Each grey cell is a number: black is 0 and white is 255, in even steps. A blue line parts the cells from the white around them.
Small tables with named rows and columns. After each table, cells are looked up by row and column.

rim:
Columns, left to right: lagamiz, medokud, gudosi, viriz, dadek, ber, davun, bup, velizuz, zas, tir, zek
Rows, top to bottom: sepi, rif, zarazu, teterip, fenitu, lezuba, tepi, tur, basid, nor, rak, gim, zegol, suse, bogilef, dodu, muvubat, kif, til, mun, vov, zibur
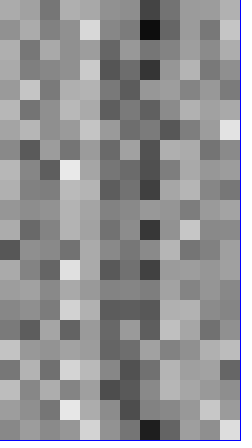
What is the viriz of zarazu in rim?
144
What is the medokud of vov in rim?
143
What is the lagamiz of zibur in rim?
136
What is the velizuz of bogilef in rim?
162
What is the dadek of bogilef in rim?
153
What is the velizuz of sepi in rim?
115
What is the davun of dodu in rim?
94
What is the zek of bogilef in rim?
136
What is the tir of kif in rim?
176
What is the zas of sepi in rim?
155
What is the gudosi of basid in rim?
94
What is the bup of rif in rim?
13
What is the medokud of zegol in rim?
143
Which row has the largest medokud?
fenitu

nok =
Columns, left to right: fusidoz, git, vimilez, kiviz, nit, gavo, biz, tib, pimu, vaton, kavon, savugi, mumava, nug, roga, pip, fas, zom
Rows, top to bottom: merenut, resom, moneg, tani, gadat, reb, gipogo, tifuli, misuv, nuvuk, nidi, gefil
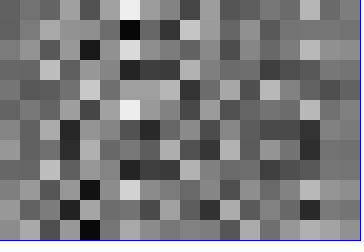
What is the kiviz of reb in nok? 158
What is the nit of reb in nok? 70
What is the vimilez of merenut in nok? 100
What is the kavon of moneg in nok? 137
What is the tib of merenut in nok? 156
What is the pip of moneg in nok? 184
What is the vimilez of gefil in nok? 78
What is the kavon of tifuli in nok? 54
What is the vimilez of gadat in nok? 92
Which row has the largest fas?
gefil

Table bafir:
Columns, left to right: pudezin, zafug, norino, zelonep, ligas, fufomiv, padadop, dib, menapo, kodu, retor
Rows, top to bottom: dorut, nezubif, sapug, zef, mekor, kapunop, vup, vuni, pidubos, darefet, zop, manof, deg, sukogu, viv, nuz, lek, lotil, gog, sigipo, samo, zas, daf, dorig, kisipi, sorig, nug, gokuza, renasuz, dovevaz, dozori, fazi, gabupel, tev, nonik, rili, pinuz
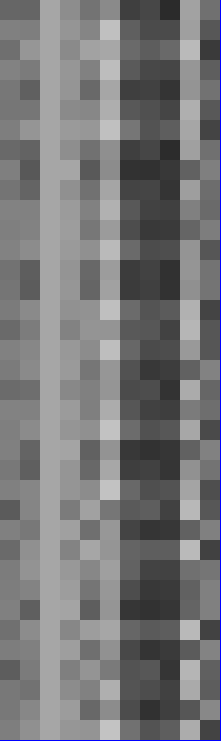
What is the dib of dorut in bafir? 71
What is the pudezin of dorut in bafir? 102
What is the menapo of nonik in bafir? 65
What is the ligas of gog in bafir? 118
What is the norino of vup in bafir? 166
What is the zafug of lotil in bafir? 135
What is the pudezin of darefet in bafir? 116
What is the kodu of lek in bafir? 182
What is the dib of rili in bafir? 49
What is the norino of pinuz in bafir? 166

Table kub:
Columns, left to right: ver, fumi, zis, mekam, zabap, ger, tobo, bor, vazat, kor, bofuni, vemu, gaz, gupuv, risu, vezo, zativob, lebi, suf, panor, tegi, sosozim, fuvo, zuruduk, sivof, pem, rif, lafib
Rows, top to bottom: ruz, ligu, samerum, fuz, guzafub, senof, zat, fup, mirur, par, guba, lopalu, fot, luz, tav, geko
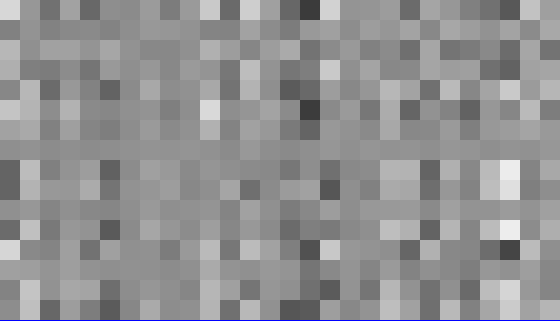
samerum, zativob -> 139
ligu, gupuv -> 140
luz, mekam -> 158
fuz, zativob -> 201
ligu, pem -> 163
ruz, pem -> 88

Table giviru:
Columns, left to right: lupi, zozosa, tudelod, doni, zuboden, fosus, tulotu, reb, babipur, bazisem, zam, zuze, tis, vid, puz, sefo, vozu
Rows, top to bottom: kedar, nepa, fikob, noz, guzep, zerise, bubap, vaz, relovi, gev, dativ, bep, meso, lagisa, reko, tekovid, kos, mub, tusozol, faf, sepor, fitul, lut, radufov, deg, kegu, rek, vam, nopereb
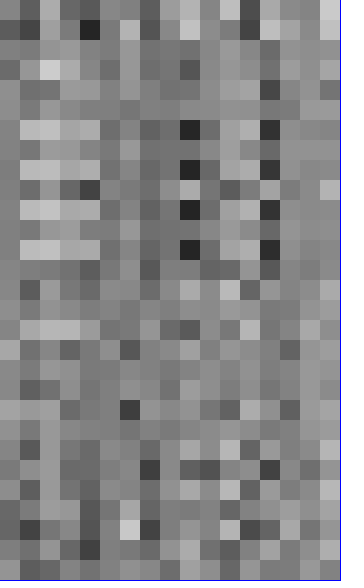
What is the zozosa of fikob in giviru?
123
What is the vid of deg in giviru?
154
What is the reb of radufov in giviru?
63
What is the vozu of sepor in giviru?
164
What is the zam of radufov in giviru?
82
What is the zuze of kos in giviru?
120
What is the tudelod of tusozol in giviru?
150
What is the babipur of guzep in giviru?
114
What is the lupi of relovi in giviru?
125
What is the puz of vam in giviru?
123
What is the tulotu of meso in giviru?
133

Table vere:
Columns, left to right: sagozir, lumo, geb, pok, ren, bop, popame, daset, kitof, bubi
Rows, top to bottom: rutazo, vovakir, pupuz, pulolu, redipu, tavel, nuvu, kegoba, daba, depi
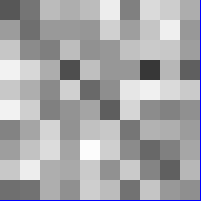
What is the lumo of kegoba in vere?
194
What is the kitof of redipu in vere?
218
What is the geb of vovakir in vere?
153
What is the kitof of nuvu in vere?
174
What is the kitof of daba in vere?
96
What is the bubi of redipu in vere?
202
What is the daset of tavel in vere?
140
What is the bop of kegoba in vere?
207
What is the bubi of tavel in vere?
144
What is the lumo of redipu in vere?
174
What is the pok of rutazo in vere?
174
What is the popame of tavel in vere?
214
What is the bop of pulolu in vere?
151
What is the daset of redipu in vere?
240
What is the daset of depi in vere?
197
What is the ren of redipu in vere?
105
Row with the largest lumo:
daba

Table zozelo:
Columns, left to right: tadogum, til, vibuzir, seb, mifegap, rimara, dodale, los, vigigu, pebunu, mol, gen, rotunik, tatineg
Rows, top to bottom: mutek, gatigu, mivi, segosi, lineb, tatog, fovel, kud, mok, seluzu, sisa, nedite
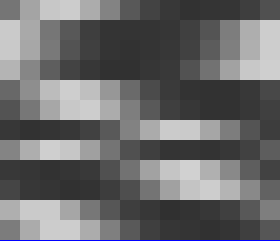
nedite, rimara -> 127
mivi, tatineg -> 205
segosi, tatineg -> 207
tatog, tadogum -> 83
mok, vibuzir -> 50
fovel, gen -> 125
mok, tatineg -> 66
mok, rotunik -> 94
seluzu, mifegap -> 51
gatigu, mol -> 84
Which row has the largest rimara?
tatog

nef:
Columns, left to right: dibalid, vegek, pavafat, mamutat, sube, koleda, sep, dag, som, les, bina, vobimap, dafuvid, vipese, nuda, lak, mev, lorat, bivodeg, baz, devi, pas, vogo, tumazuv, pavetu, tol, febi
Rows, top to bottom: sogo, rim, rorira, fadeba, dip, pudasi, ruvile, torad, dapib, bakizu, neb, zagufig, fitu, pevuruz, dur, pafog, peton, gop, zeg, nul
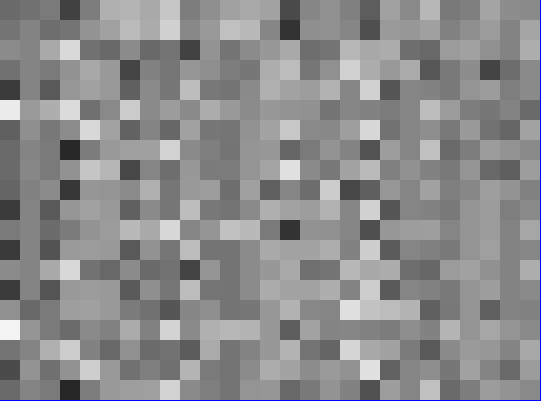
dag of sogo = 169
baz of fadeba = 153
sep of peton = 171
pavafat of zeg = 112
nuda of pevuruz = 169
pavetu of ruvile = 114
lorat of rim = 134

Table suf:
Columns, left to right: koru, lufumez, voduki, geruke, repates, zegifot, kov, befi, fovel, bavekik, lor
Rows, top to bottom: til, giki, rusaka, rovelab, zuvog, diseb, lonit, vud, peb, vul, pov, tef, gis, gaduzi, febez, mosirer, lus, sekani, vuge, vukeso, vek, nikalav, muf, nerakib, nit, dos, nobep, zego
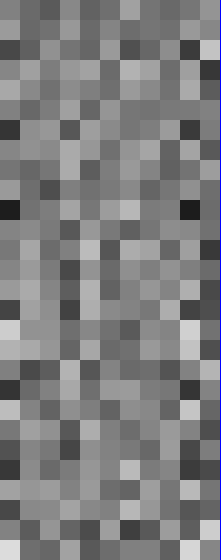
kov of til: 161
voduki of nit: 156
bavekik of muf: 72
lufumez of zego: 110
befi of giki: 117
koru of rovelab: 134
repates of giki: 106
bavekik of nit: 185
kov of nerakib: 186
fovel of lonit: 155
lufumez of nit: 150
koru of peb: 117
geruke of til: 136
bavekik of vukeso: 53

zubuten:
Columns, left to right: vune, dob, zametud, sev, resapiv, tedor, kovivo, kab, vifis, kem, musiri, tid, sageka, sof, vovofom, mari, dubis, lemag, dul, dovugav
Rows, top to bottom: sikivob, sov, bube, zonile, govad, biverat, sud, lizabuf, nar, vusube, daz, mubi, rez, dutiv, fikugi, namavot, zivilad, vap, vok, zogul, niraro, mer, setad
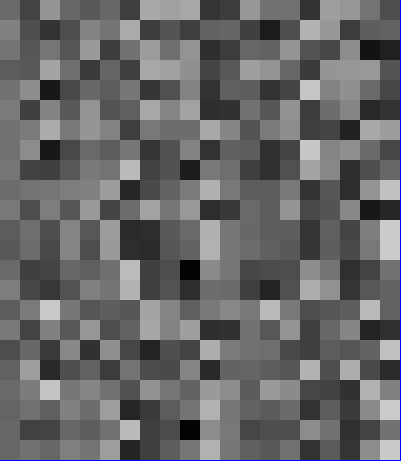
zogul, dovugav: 129
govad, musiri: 50
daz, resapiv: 153
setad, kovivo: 36
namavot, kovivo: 86
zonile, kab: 167
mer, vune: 103
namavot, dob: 122
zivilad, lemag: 134
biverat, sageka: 114
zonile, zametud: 164
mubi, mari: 52
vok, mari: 178
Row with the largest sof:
namavot

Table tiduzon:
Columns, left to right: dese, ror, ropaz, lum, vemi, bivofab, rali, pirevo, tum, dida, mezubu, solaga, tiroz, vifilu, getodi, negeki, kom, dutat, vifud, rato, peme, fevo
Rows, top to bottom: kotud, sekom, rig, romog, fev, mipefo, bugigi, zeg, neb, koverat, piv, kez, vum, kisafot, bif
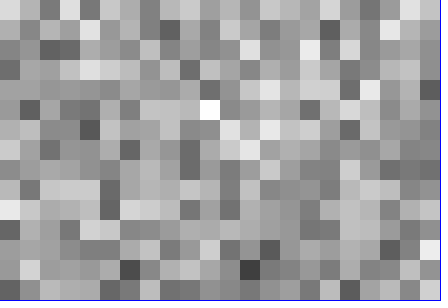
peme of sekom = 181
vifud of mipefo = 190
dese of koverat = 185
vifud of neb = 154
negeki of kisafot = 152
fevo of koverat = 146
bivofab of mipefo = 175
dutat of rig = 215
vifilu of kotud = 200
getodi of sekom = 154
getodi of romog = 156
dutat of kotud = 156
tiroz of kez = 173
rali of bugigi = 161
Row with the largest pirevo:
piv

